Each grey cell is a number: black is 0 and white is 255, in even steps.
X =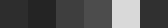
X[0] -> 45
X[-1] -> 48
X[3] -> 76

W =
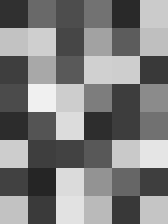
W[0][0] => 48
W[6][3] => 147
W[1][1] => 207
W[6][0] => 65
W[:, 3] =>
[114, 162, 208, 125, 45, 88, 147, 186]
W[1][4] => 92
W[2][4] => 206
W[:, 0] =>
[48, 194, 62, 75, 44, 205, 65, 194]
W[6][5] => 62
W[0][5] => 203
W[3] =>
[75, 240, 205, 125, 61, 139]

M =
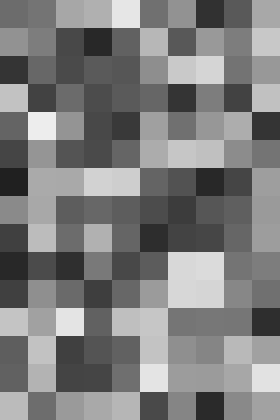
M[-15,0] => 108
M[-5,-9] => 143
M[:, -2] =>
[89, 125, 115, 66, 173, 140, 69, 95, 102, 116, 135, 118, 185, 167, 137]
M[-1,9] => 162
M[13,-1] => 226
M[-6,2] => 47
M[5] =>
[69, 149, 84, 74, 101, 172, 198, 192, 140, 116]
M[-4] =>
[196, 161, 228, 97, 191, 198, 117, 119, 118, 46]
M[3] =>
[194, 66, 107, 76, 90, 102, 52, 125, 66, 193]
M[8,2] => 108
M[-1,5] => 73
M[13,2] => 68
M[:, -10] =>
[108, 146, 52, 194, 100, 69, 32, 138, 64, 40, 64, 196, 94, 97, 187]
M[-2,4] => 111
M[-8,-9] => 168
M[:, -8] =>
[167, 72, 74, 107, 148, 84, 169, 93, 108, 47, 106, 228, 64, 68, 154]
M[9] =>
[40, 75, 47, 121, 72, 92, 216, 219, 116, 125]
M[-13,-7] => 90
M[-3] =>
[94, 194, 64, 84, 97, 195, 143, 133, 185, 161]
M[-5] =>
[64, 143, 106, 62, 103, 155, 215, 213, 135, 112]
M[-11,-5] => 160
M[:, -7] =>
[176, 40, 90, 76, 72, 74, 210, 103, 177, 121, 62, 97, 84, 69, 169]
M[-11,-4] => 112
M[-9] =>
[32, 170, 169, 210, 206, 100, 82, 40, 69, 158]
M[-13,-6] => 86
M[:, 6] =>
[146, 88, 201, 52, 112, 198, 82, 60, 67, 216, 215, 117, 143, 156, 133]

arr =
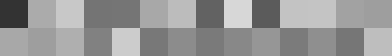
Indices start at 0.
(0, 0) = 51
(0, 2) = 200
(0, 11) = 196
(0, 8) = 215
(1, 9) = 150
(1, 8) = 136
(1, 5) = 120

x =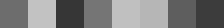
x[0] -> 109
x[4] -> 192

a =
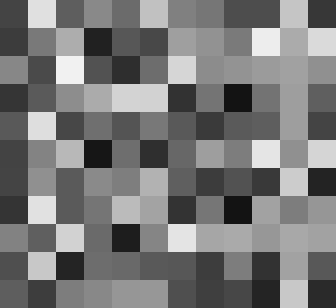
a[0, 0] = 68
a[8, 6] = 228
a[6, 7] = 60
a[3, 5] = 210
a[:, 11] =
[55, 218, 144, 95, 68, 213, 35, 150, 162, 88, 42]
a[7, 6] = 51
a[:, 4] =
[107, 87, 46, 211, 84, 110, 126, 187, 29, 105, 150]
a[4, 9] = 94
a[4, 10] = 158
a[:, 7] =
[118, 146, 140, 116, 58, 158, 60, 118, 166, 61, 63]
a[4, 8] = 90
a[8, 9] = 151
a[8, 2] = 210
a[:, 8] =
[77, 122, 147, 19, 90, 125, 82, 19, 170, 125, 71]
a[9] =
[79, 200, 36, 109, 105, 89, 87, 61, 125, 50, 162, 88]
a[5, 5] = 47
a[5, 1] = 131
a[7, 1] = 225
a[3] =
[53, 90, 141, 171, 211, 210, 50, 116, 19, 115, 158, 95]
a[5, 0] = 67
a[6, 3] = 138
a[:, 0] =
[68, 60, 135, 53, 89, 67, 68, 52, 130, 79, 94]
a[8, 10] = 168
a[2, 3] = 82
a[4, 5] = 120
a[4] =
[89, 222, 71, 111, 84, 120, 89, 58, 90, 94, 158, 68]

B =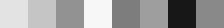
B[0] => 227
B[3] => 247
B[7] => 137
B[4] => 125

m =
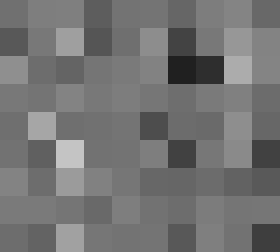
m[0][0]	112
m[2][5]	130
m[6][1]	109
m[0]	[112, 126, 127, 93, 115, 116, 102, 125, 132, 104]
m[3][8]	128
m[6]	[131, 109, 155, 129, 118, 103, 102, 108, 98, 89]
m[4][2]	111
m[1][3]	85
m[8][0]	109
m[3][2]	131
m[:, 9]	[104, 131, 132, 108, 103, 65, 89, 118, 62]
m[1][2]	159
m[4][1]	166
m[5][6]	65
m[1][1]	120
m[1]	[88, 120, 159, 85, 111, 141, 67, 120, 151, 131]
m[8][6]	88
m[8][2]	161
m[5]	[114, 96, 196, 114, 115, 126, 65, 119, 138, 65]
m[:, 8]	[132, 151, 172, 128, 142, 138, 98, 117, 114]

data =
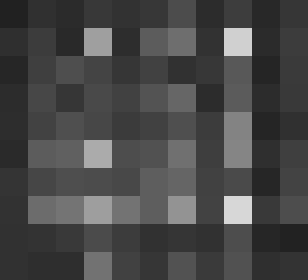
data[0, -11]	33
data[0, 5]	55
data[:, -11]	[33, 47, 38, 44, 45, 42, 52, 50, 49, 49]
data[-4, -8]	76
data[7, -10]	108
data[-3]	[50, 108, 116, 158, 115, 94, 147, 66, 215, 57, 77]
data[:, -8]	[56, 159, 68, 73, 71, 171, 76, 158, 75, 114]
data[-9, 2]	41
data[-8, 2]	78
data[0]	[33, 48, 43, 56, 50, 55, 76, 44, 61, 40, 54]
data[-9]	[47, 60, 41, 159, 45, 92, 110, 50, 208, 43, 60]
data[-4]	[52, 70, 78, 76, 72, 94, 101, 65, 74, 38, 67]
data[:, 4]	[50, 45, 54, 65, 59, 77, 72, 115, 60, 65]
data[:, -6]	[55, 92, 65, 83, 65, 81, 94, 94, 49, 54]
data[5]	[42, 92, 96, 171, 77, 81, 112, 62, 133, 47, 63]
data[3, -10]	71
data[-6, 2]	79
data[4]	[45, 66, 79, 71, 59, 65, 79, 60, 131, 37, 48]

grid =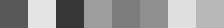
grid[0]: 88
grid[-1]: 184
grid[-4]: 125
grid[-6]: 55

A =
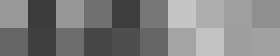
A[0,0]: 153
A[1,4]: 78
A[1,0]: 101
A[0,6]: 197
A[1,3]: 70
